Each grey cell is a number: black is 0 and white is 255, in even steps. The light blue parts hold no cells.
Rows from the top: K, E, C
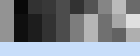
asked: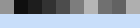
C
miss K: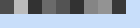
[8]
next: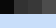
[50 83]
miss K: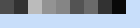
[56]

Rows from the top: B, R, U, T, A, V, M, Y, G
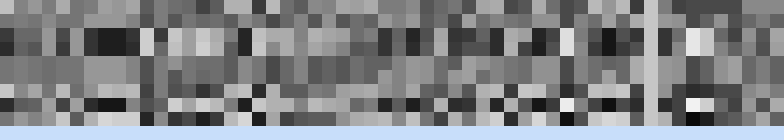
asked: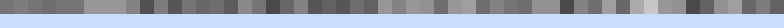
V
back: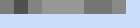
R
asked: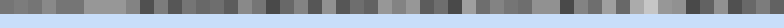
R
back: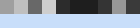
T
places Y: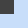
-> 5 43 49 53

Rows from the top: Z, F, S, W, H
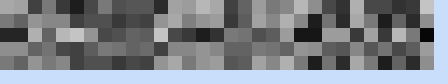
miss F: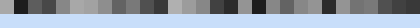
[127]
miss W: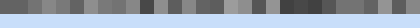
[107]

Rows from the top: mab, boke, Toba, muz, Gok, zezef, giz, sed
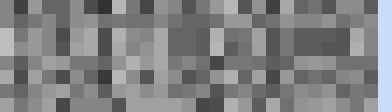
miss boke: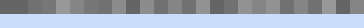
[126]
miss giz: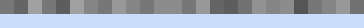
[107]

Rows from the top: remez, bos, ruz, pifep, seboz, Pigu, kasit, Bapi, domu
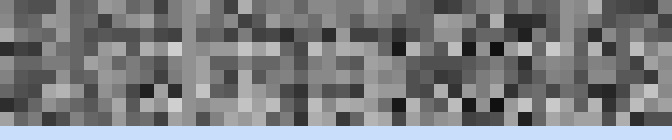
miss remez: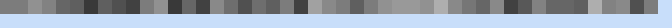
[72]
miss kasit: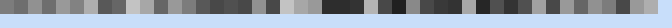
[95]
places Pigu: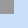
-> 8 25 27
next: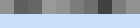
[161 124]
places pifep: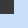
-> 3
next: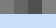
[145 161]
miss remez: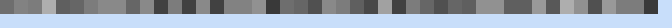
[118]

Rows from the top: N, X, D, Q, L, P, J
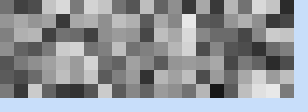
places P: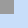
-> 4 6 10 16 20
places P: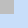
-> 5 14 21

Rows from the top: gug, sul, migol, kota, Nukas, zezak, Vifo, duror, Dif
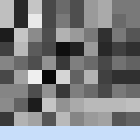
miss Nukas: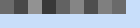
[114]
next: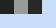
[64 48]
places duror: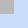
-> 7 8 9
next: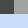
[239   9]

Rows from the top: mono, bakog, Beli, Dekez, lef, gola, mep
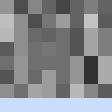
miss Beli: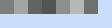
[105]
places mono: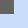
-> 4 6 8
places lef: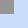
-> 2 6
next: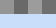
[149  50]
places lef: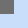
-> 1 3 4 5

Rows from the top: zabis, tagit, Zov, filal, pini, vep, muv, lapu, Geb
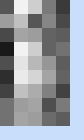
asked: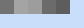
Geb
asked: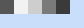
zabis
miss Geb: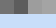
[107]

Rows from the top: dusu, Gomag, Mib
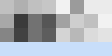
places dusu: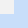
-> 5
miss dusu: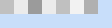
[198]

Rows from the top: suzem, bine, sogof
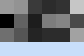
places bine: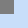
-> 4
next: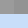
[58 44]
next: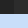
[ 44 162]
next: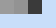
[44 50]
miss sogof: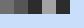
[36]

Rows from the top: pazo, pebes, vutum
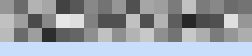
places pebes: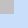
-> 1 10
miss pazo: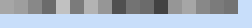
[87]

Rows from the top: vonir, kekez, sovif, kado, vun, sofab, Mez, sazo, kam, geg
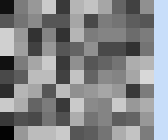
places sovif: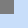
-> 7 11
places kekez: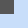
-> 1 4 5 11
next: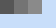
[86 86]
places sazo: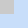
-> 1 6 9
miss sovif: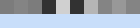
[108]
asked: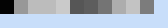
geg
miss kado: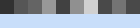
[159]

